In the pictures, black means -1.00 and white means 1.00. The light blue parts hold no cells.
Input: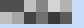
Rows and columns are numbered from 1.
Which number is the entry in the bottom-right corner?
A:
-0.29
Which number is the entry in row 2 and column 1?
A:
0.50
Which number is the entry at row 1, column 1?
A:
-0.39
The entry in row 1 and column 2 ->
-0.39

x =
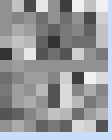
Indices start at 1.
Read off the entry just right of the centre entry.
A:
0.14
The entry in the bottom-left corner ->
0.14
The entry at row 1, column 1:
0.14
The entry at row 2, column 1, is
0.14
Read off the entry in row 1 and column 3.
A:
-0.42
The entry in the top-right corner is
0.89
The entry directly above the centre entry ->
-0.14
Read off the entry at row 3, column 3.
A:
0.24
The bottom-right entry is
-0.34
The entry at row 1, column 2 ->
0.52
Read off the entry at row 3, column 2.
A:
0.34
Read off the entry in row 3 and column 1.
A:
0.14
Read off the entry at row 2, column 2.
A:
0.04

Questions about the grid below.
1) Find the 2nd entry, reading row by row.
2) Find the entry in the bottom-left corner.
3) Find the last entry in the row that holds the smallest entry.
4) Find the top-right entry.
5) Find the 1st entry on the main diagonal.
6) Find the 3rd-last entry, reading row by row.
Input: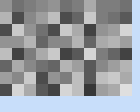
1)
-0.11
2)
-0.40
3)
0.75
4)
-0.11
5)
0.15
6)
0.24

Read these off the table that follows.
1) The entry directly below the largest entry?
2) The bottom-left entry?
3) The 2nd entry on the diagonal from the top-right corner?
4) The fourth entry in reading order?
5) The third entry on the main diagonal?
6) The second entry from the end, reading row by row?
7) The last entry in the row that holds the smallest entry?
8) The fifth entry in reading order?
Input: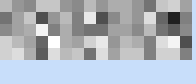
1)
0.73
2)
0.64
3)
-0.75
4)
0.55
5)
0.36
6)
0.64
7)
0.00
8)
0.55

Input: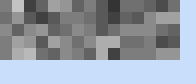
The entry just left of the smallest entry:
-0.30
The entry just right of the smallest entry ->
-0.12
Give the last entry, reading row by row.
0.17
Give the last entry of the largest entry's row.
-0.12
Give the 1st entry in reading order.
-0.02
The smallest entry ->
-0.59
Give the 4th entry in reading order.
-0.22
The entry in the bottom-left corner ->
-0.02
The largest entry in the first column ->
0.08
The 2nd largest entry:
0.45
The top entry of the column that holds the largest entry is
0.53
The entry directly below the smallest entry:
-0.49
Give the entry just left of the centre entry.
0.08
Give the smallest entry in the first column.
-0.12
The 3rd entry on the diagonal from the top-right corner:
0.08
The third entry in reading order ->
-0.49
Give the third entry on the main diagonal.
0.08
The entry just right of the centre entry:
-0.30
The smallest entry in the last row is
-0.49

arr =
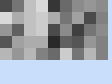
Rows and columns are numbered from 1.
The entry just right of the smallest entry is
-0.25
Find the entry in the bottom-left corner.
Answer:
0.43
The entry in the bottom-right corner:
0.01
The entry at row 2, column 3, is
0.51
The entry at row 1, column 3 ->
0.51
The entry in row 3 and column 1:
0.18
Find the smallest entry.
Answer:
-0.68
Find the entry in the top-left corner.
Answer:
-0.41
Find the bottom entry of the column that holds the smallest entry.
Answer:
-0.17
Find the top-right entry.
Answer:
0.09
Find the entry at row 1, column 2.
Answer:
-0.08
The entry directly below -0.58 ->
0.35
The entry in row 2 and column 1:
0.70

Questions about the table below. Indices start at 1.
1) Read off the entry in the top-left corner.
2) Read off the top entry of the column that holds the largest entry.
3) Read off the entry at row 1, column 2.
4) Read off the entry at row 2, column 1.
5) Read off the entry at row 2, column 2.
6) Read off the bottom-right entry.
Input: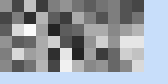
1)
0.15
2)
0.52
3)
-0.45
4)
-0.45
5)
-0.01
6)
0.70

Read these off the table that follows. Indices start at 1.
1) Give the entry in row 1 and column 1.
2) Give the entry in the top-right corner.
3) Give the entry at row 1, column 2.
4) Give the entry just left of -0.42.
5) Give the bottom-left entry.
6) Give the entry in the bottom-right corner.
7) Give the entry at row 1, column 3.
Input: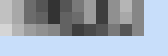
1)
0.51
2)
0.05
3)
0.32
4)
-0.51
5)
0.67
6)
0.05
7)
-0.15
